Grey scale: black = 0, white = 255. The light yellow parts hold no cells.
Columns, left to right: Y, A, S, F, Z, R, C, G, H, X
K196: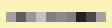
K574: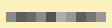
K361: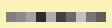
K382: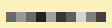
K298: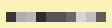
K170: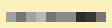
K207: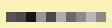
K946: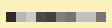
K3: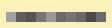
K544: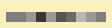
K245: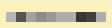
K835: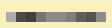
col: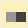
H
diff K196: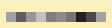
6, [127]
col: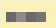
C
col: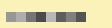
A
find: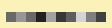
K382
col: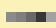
Y

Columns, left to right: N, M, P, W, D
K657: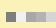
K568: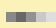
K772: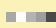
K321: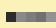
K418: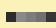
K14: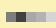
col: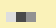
D
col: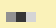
D
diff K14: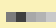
4, [213]
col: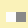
M
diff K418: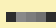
4, [54]

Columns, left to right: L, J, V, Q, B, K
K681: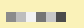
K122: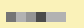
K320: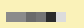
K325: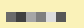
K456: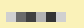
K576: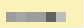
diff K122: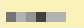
3, [75]
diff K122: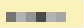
5, [178]
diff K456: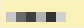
0, [208]
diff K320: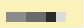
3, [117]
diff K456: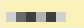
4, [52]

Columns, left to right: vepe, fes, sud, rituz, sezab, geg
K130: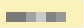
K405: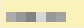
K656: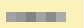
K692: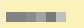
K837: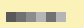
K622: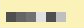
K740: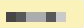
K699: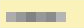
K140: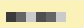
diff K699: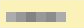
5, [181]
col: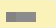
sud
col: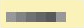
fes

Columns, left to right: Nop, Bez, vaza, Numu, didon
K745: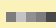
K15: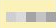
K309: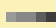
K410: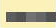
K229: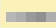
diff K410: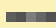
2, [114]
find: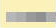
K229

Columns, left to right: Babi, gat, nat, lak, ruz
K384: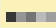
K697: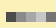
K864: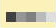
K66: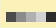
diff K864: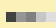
3, [186]
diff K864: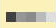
2, [128]
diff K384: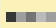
1, [149]
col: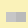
lak
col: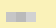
lak

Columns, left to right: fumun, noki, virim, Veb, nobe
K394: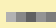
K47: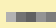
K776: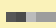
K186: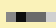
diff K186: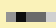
0, [136]
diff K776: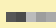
4, [157]
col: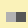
fumun
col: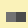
noki
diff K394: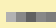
3, [148]
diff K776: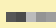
3, [157]

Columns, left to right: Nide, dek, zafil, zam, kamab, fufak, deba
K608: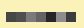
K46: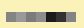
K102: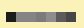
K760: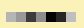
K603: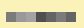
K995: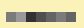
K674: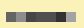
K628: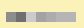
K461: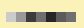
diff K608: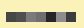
3, [100]
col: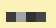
zafil

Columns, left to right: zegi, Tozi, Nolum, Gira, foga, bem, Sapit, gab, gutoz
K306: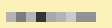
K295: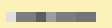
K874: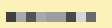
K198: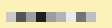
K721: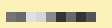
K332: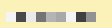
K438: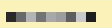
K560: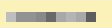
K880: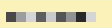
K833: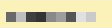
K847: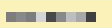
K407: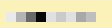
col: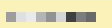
Nolum
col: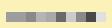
foga
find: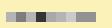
K306

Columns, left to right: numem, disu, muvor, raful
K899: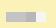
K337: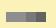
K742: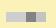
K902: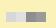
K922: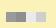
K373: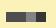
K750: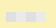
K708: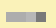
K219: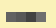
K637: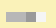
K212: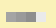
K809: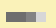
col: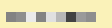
muvor
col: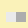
disu

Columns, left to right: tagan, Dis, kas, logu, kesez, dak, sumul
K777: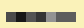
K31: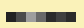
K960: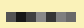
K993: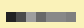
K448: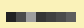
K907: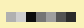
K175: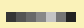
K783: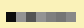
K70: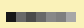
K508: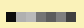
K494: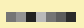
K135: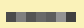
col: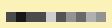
Dis
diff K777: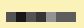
0, [75]

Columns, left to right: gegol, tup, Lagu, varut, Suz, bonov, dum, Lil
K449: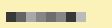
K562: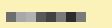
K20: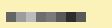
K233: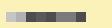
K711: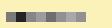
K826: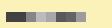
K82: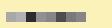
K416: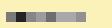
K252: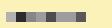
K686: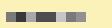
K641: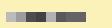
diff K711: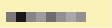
1, [35]
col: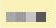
bonov
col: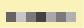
gegol
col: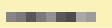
bonov
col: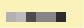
Lagu
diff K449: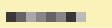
4, [110]
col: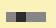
Lagu

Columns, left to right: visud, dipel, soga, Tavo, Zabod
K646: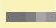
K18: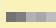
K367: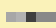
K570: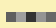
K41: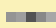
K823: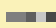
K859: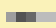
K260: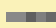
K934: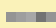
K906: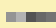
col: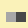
Zabod
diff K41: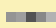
4, [167]
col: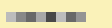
Zabod
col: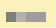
dipel
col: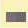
Tavo

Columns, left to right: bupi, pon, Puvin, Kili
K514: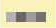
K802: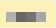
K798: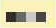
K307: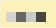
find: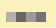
K514
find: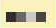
K798
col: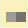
Puvin
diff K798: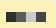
1, [103]

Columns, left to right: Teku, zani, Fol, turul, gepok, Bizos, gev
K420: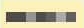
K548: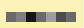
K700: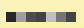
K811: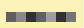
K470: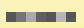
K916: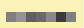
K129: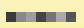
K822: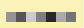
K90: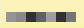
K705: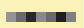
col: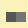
gev
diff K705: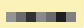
2, [40]
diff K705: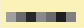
0, [148]
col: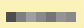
zani

